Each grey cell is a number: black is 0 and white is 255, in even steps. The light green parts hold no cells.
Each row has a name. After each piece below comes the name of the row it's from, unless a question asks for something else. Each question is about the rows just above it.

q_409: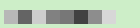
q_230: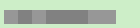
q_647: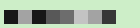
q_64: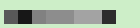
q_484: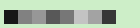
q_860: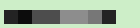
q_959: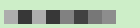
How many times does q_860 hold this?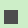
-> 2
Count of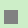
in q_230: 4
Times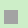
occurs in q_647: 2
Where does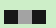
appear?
q_647
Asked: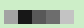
q_647
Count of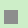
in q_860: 2
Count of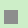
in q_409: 1

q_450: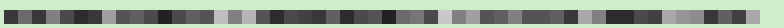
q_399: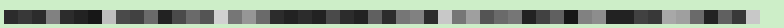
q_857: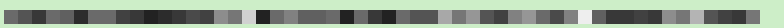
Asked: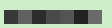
q_450
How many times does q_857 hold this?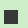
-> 8
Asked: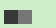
q_857
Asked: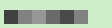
q_857

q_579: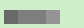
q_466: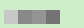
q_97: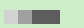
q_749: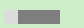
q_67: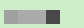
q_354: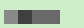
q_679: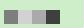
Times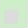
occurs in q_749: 1
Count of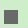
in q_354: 2
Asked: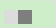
q_749
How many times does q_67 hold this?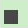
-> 1
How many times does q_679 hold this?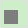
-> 1

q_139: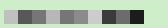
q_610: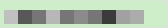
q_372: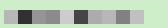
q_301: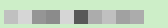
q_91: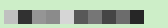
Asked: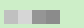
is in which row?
q_301
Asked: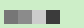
q_139
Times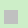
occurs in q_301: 2

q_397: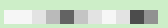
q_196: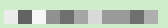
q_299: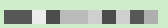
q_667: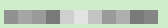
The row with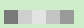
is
q_667
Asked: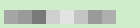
q_667
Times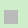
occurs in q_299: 2
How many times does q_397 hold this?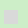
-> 0

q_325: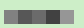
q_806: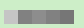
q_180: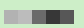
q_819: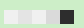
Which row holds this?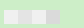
q_819
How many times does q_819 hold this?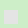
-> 1
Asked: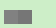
q_806

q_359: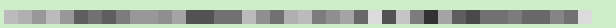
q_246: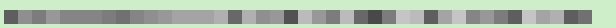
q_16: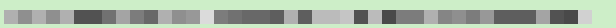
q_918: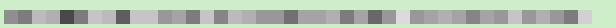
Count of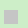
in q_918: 5
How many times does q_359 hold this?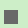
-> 3
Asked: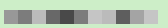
q_246
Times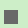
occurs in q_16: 3
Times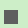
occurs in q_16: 5
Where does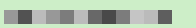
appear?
q_246
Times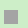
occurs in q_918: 7

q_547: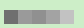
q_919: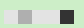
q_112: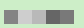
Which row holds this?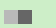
q_112
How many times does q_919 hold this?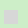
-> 0

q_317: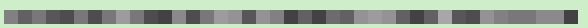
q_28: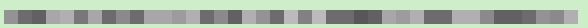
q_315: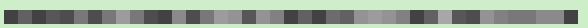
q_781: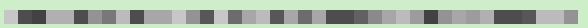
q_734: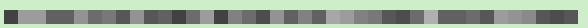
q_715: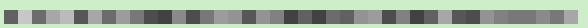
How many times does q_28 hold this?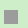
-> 2
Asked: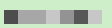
q_781
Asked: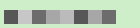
q_781
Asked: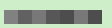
q_317
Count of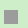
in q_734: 5
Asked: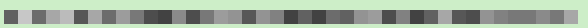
q_715

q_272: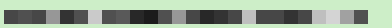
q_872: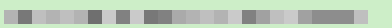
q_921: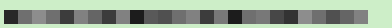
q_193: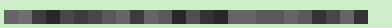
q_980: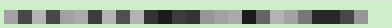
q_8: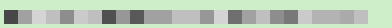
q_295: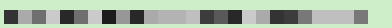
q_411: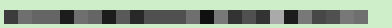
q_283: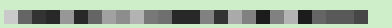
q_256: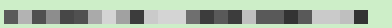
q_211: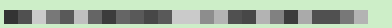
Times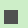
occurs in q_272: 5
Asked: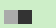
q_295
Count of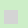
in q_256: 3
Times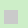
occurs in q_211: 3
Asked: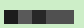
q_411
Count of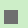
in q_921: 5

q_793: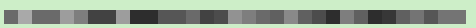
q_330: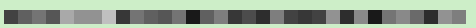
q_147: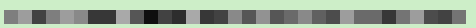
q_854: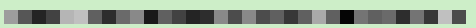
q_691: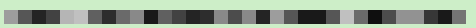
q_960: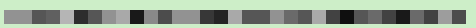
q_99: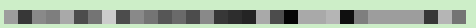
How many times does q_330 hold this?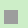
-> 0
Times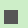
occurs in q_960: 6
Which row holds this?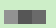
q_147
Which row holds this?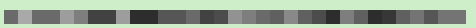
q_793

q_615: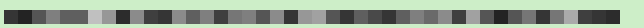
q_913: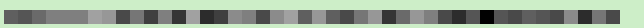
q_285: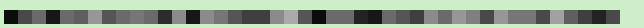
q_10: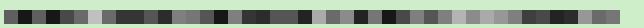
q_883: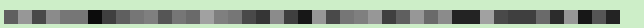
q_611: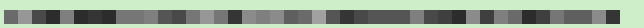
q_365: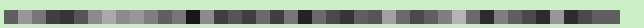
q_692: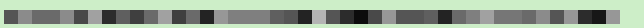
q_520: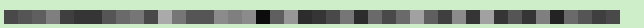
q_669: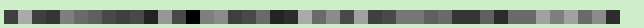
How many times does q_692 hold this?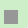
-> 4
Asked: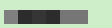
q_611
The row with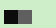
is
q_520

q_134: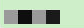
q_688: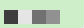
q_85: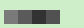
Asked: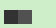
q_85
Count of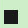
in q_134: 1
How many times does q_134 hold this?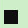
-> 1

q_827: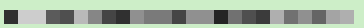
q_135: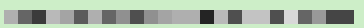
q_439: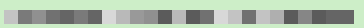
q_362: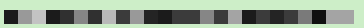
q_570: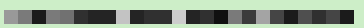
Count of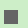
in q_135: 3
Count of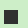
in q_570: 5
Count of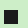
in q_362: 4
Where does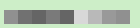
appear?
q_439

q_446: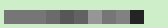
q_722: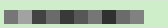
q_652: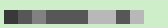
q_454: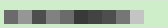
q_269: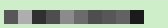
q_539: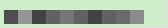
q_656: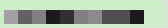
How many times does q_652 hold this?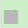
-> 3
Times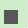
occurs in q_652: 5
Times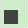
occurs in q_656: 0
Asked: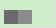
q_539
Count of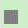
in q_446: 1

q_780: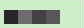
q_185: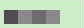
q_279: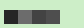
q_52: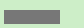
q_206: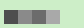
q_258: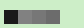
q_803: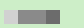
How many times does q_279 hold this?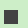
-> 1
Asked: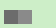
q_185
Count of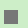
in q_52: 4

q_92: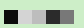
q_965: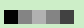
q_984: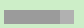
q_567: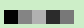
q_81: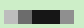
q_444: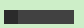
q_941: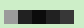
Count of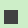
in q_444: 4
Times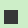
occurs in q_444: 0
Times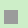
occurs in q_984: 4
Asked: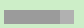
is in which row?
q_984
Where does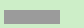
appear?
q_984
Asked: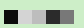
q_92

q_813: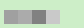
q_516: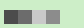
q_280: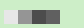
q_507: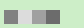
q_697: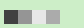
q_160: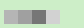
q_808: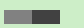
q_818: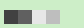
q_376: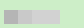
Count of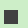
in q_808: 2
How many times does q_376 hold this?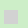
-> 2

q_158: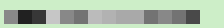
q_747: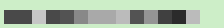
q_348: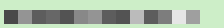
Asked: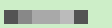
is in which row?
q_747
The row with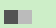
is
q_348
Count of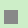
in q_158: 3
